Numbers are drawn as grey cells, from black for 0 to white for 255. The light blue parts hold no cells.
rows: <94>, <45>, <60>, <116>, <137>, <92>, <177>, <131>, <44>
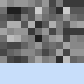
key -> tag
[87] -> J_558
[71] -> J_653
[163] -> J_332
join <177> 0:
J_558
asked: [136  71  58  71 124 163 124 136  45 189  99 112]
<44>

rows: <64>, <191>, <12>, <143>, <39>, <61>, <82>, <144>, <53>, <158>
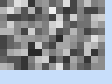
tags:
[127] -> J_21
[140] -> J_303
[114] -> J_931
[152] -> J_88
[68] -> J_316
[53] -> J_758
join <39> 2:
J_303
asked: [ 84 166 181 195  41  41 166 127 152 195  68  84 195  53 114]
<144>
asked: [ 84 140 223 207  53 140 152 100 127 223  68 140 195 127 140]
<64>
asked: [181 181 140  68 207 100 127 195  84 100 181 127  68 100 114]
<39>
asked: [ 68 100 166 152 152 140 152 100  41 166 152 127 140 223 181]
<61>
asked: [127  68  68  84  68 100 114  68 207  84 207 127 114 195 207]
<12>

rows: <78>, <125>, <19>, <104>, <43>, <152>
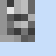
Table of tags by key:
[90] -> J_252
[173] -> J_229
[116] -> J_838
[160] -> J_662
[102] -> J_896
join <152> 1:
J_662
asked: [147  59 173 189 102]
<78>

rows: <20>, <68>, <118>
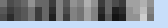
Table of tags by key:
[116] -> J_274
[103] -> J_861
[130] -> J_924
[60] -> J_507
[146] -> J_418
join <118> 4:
J_274
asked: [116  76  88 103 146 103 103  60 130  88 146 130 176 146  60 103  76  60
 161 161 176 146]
<20>
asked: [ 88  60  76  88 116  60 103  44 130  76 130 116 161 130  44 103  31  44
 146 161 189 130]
<68>
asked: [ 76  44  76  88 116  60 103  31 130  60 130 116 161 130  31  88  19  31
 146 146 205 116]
<118>

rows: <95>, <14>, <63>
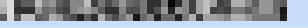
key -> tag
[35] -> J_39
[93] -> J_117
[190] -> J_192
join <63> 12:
J_117
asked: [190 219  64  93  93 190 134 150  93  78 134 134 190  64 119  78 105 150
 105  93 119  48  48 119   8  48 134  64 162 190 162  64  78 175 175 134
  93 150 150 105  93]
<95>
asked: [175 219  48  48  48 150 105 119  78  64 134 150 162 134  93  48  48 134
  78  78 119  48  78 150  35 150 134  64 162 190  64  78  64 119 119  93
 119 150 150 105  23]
<14>
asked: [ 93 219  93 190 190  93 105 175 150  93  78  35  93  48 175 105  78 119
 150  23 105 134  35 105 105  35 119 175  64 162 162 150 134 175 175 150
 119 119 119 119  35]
<63>

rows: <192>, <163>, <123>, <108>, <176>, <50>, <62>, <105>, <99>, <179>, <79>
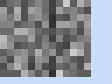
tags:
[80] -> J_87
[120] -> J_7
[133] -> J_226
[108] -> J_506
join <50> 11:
J_7
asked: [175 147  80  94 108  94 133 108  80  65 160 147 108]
<62>
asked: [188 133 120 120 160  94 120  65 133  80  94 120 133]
<50>
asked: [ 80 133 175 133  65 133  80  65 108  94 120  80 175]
<179>
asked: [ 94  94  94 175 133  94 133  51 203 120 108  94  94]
<79>

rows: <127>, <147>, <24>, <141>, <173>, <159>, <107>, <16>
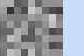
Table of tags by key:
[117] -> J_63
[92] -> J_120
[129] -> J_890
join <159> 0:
J_63
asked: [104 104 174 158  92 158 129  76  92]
<173>
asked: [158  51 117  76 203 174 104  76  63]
<147>
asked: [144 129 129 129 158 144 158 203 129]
<24>
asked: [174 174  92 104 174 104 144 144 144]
<127>

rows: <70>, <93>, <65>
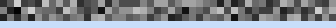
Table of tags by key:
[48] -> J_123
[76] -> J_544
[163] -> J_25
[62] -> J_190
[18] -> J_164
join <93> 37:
J_190
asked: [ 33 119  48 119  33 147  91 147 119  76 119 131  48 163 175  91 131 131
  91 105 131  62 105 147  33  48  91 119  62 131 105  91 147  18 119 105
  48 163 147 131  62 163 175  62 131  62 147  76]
<65>
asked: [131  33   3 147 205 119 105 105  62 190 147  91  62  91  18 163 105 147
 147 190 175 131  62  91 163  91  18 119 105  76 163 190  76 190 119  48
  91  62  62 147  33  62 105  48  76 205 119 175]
<93>
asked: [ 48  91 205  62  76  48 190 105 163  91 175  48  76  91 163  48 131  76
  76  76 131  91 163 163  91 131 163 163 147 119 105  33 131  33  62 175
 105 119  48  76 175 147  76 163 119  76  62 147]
<70>

